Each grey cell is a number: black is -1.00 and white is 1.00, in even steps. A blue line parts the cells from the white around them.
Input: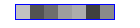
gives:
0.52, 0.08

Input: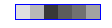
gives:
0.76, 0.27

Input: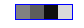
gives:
0.01, 0.71

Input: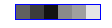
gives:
-0.25, 0.80

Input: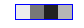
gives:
0.86, 0.43

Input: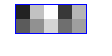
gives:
-0.73, 0.25
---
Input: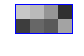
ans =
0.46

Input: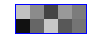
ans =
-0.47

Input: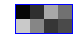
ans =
-0.63

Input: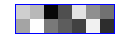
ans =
0.78

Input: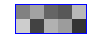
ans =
-0.21

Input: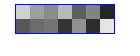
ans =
-0.26

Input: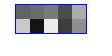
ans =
-0.04
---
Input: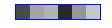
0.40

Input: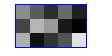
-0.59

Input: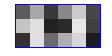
-0.16

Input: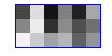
0.26

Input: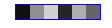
0.63

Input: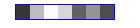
0.97

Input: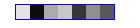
0.34

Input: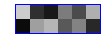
0.43

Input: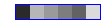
0.21
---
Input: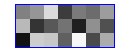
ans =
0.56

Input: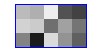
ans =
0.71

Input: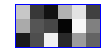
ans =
0.89

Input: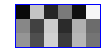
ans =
0.65

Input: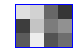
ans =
-0.35

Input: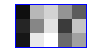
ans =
1.00
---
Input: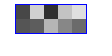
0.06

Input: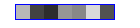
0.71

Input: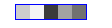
0.27

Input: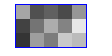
0.58

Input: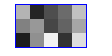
-0.61

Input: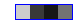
-0.82
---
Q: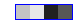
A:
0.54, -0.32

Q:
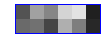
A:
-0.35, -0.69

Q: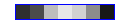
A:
-0.63, -0.81

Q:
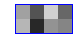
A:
0.26, 0.04

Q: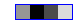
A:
0.18, 0.72

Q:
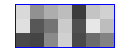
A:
0.70, 0.03

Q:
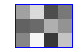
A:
0.26, 0.54

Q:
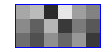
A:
0.31, -0.55

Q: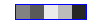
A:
0.02, -0.70

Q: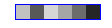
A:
0.51, -0.70
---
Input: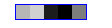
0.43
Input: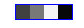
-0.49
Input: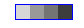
0.69
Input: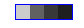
0.60
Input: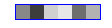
0.07
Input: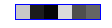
0.57
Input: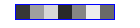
-0.57
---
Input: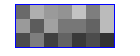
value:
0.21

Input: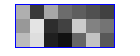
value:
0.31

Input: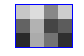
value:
0.06

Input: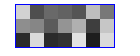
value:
-0.18

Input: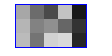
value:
-0.42

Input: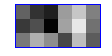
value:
-0.76

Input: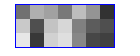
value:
0.26

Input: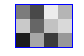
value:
0.85

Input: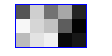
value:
-0.10
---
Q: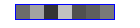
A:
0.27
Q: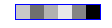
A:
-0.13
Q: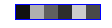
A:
0.38
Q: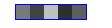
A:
-0.48
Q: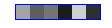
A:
-0.26
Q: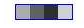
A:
-0.24
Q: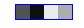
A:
-0.88
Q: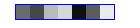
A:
-0.44
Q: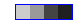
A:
0.21
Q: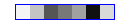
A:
0.54
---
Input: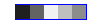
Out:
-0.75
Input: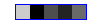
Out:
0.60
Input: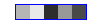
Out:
0.42
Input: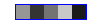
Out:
0.18
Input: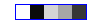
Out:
0.99
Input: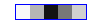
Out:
0.95
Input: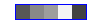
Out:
-0.32
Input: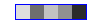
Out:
0.74
